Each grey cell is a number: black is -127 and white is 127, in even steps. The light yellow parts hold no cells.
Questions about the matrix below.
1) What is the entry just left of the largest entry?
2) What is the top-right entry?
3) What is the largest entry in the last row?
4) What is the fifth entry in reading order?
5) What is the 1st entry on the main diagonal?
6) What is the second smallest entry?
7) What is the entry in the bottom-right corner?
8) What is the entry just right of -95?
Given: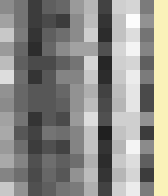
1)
66
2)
-4
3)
108
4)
-24
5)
11
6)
-89
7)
-4
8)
66

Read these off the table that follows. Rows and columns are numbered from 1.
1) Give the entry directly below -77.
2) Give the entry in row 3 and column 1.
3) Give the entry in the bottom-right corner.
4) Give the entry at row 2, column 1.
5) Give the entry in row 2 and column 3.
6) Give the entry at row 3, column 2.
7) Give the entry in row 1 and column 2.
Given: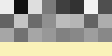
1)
53
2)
38
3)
8
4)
-28
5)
-20
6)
-13
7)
-110

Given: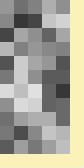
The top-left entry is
22
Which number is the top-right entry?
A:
15
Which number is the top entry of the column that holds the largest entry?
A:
1
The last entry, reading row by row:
62
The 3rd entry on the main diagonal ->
15
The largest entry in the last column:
82
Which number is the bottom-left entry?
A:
-36
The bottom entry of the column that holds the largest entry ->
-7
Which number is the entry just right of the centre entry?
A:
-36
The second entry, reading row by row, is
-15
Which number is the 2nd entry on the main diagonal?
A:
-72
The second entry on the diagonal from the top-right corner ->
68

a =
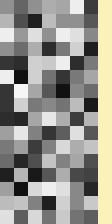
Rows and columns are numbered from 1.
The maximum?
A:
118
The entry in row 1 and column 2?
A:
-26
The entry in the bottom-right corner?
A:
-33
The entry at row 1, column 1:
16
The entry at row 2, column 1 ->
53
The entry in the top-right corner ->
-67
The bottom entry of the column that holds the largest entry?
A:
-33
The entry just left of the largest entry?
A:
-74
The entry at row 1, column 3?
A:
16
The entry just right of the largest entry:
38
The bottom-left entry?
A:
95
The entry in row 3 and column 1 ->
110
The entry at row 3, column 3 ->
95
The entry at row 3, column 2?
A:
24

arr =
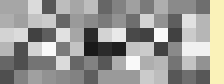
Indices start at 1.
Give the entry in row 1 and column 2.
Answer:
38
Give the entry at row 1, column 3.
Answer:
91
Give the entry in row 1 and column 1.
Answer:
38
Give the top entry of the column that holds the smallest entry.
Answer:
61
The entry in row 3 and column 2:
91
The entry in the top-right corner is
-17
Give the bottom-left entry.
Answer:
-48
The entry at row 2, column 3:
67
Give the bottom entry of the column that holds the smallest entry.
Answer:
-33
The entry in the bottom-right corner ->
-40
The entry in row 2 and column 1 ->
46
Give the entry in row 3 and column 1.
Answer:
83
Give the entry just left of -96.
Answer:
-84

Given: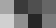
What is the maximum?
80
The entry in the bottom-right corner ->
-4
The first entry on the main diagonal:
38
